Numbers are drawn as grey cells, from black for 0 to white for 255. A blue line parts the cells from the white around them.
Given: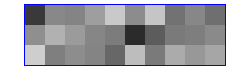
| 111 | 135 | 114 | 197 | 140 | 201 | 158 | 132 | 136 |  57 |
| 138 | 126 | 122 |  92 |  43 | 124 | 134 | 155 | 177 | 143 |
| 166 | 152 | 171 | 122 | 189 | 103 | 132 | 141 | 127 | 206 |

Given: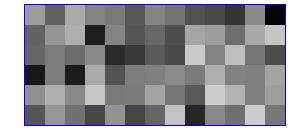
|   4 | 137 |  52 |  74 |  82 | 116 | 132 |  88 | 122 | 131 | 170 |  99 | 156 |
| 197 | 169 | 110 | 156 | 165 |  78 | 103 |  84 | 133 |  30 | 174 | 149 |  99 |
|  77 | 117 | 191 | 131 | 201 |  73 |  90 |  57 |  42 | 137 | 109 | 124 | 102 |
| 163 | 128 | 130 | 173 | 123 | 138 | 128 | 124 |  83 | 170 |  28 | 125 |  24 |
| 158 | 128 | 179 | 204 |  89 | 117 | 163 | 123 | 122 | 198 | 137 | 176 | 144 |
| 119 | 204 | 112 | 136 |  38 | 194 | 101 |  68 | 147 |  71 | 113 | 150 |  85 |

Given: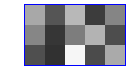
| 133 |  60 | 184 |  85 | 168 |
|  77 | 179 | 125 |  54 | 134 |
| 170 |  75 | 246 |  49 |  79 |

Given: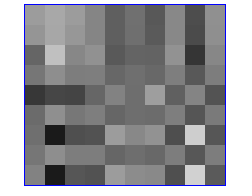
| 144 |  77 | 136 |  88 | 112 |  95 | 133 | 156 | 168 | 156 |
| 143 |  75 | 136 |  90 | 111 |  95 | 133 | 151 | 167 | 149 |
| 135 |  53 | 146 |  99 | 100 |  89 | 145 | 135 | 192 | 101 |
| 125 |  88 | 126 | 104 | 111 | 103 | 126 | 125 | 142 | 118 |
|  83 | 132 |  96 | 158 | 110 | 130 | 102 |  68 |  70 |  55 |
| 122 |  85 | 126 | 108 | 110 | 102 | 126 | 119 | 143 | 107 |
|  86 | 206 |  78 | 146 | 136 | 156 |  82 |  79 |  26 | 111 |
| 125 |  87 | 125 | 104 | 110 | 102 | 125 | 125 | 142 | 118 |
|  90 | 209 |  79 | 137 | 140 | 156 |  82 |  86 |  26 | 130 |

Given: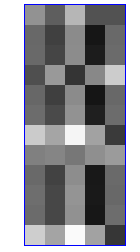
|  82 |  82 | 182 |  94 | 146 |
| 105 |  22 | 139 |  64 | 104 |
| 107 |  28 | 140 |  69 | 105 |
| 204 | 136 |  52 | 153 |  79 |
| 104 |  21 | 139 |  63 | 103 |
| 108 |  31 | 146 |  74 | 108 |
|  58 | 162 | 245 | 165 | 203 |
| 155 | 143 | 119 | 133 | 128 |
| 106 |  24 | 141 |  66 | 105 |
| 104 |  25 | 148 |  71 | 110 |
| 109 |  23 | 145 |  71 | 107 |
|  54 | 162 | 250 | 164 | 206 |

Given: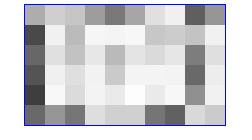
| 150 |  95 | 240 | 224 | 166 | 121 | 157 | 198 | 207 | 173 |
| 241 | 195 | 204 | 199 | 247 | 244 | 246 | 187 | 241 |  73 |
| 223 | 125 | 230 | 218 | 228 | 186 | 231 | 194 | 224 | 103 |
| 237 | 105 | 243 | 244 | 244 | 202 | 242 | 223 | 240 |  84 |
| 241 | 144 | 247 | 234 | 253 | 234 | 243 | 219 | 248 |  62 |
| 203 | 217 |  97 | 117 | 208 | 208 | 222 | 118 | 150 | 105 |

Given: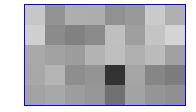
| 176 | 202 | 153 | 145 | 173 | 174 | 147 | 199 |
| 212 | 196 | 159 | 191 | 139 | 129 | 139 | 207 |
| 161 | 187 | 175 | 190 | 179 | 156 | 162 | 169 |
| 124 | 134 | 165 |  51 | 148 | 142 | 180 | 168 |
| 144 | 149 | 163 | 113 | 150 | 157 | 168 | 163 |

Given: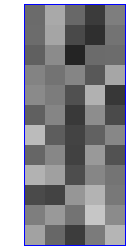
| 126 |  59 | 104 | 169 | 107 |
| 115 |  47 |  73 | 165 | 108 |
| 108 | 107 |  36 | 139 |  96 |
| 166 |  88 | 133 | 115 | 131 |
|  55 | 177 |  80 | 124 | 138 |
|  74 | 141 |  57 | 133 |  96 |
| 135 |  97 |  67 |  93 | 187 |
|  82 | 153 |  65 | 135 | 102 |
| 116 | 134 |  77 | 160 | 178 |
| 120 | 179 | 150 |  67 |  74 |
| 139 | 198 | 115 | 153 | 126 |
| 181 | 123 |  60 | 103 | 162 |
